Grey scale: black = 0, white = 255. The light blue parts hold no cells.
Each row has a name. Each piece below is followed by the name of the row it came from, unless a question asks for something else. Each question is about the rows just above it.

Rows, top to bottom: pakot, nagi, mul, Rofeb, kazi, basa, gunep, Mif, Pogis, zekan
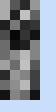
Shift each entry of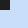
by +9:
[40]
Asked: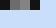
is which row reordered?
zekan

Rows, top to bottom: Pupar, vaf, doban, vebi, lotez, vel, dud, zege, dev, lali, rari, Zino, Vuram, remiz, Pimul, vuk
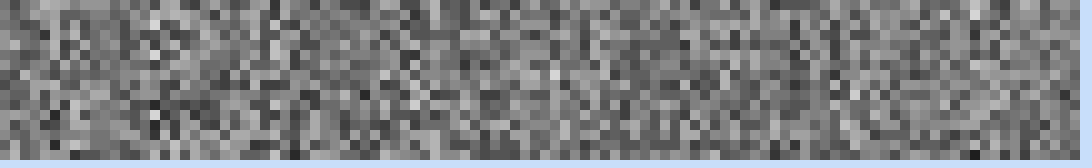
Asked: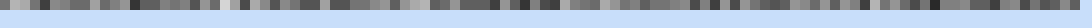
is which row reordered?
Zino
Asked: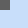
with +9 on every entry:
[104]
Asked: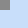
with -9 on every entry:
[128]
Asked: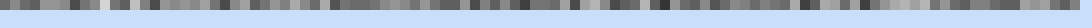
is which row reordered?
vaf

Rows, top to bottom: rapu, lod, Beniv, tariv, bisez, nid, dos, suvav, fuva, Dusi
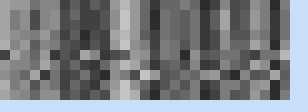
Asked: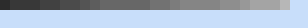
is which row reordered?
dos
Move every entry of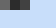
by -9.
[94 35 56]
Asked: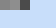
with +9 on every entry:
[142 151  84]
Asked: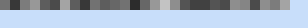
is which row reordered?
Beniv
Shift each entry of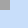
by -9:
[155]
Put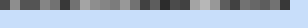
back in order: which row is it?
tariv
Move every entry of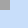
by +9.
[173]

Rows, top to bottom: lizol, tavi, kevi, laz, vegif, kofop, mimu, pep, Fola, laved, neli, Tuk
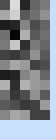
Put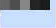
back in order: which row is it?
kevi
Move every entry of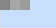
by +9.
[142 176 164]
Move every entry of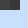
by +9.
[74 65]
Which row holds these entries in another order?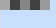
Tuk
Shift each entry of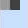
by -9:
[146  56]

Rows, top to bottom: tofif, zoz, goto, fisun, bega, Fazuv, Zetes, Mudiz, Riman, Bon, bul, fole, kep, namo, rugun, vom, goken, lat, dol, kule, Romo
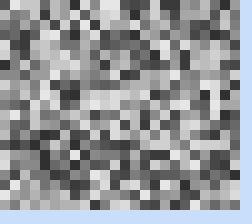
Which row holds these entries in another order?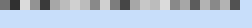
Fazuv
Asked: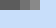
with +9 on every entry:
[101 101 123 146]

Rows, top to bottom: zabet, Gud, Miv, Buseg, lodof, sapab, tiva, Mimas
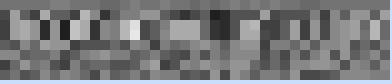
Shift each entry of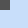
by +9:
[91]
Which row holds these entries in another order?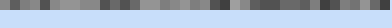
tiva
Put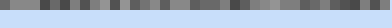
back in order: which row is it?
sapab
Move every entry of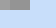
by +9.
[168 157 157]

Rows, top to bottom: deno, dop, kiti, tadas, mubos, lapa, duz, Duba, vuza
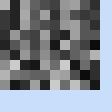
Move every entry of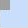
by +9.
[169]
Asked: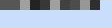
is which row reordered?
tadas
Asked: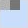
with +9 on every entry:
[188 127]
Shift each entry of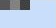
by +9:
[ 95 139  74]
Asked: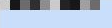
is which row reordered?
duz
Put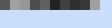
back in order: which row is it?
kiti
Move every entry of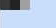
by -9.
[ 47  26 151]

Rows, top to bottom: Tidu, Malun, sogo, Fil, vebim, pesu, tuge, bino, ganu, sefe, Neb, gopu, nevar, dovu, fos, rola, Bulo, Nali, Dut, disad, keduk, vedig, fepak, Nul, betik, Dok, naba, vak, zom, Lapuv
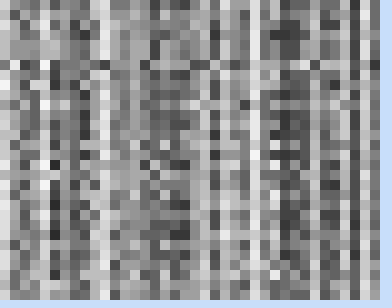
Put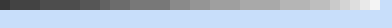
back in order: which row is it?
Dut
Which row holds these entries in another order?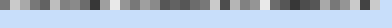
sefe
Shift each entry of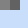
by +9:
[138 107]

